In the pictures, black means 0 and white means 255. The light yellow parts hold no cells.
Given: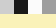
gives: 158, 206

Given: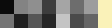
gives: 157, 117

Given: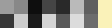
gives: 95, 55

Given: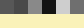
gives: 111, 87

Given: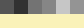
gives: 148, 84

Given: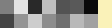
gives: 10, 68

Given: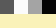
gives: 5, 89

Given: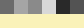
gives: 83, 107

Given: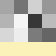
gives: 151, 215
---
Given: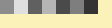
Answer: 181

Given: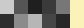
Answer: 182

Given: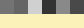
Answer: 137

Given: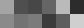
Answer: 186

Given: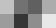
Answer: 194

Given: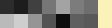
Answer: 186
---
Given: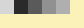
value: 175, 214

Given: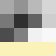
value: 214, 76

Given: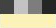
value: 37, 66

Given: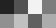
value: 124, 144

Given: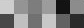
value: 140, 72

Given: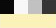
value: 53, 8

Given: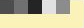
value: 140, 77

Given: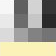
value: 54, 218

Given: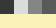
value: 90, 55
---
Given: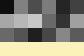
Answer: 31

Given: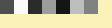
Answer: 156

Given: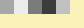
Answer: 236

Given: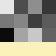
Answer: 11

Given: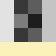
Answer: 226

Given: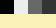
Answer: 3
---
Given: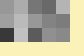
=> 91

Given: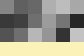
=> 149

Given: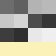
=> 47

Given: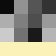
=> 114

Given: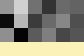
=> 127

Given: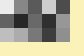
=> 120

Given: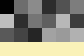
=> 162

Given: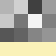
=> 99
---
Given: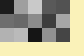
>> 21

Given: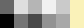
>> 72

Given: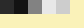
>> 130

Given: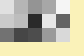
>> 77

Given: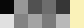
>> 164

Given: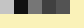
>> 118

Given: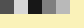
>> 23

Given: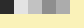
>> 194

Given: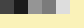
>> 149
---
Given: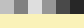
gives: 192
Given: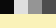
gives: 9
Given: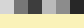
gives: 214
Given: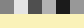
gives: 131
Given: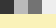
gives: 53
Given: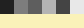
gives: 33
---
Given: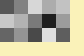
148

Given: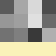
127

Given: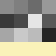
201

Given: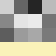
155

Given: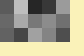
70

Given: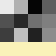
191
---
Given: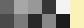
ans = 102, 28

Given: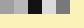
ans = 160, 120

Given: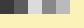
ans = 58, 186

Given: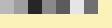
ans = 185, 112

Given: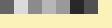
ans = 100, 80

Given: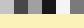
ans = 196, 122

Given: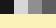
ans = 23, 94

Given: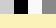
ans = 206, 136

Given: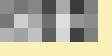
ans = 141, 127

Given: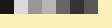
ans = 23, 87
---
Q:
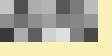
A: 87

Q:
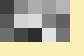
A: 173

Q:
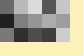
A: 219

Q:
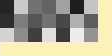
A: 162

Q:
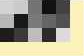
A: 116

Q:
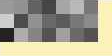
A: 166

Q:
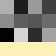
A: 29

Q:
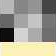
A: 134

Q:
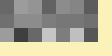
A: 140
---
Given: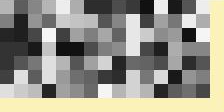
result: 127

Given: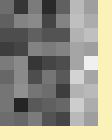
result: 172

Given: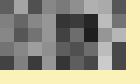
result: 72

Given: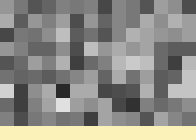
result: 142

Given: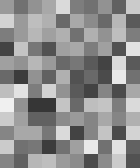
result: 97

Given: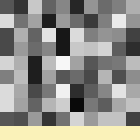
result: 194

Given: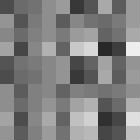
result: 223
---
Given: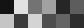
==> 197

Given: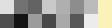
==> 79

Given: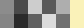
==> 133

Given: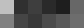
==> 129

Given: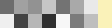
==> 239

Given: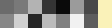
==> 135

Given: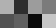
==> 82
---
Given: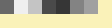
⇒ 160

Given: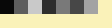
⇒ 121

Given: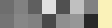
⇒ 151

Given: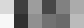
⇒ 187

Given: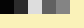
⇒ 97

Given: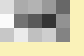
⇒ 221
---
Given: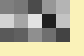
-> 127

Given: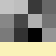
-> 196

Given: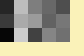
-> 38

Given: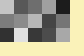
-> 196

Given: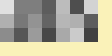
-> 224

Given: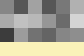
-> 134

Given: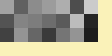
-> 162

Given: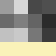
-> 156

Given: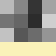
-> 186

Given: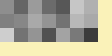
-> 142
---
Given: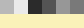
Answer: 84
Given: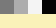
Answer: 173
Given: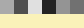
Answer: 35
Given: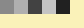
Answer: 66
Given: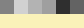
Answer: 159
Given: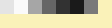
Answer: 50
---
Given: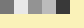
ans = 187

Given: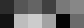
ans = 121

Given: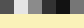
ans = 18

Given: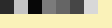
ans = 70

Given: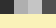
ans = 197

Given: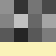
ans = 117

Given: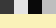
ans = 9

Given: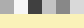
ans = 136

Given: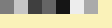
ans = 237
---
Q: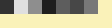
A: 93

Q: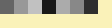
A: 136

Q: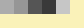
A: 150

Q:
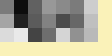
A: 130

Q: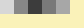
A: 135

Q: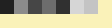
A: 109

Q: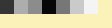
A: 140
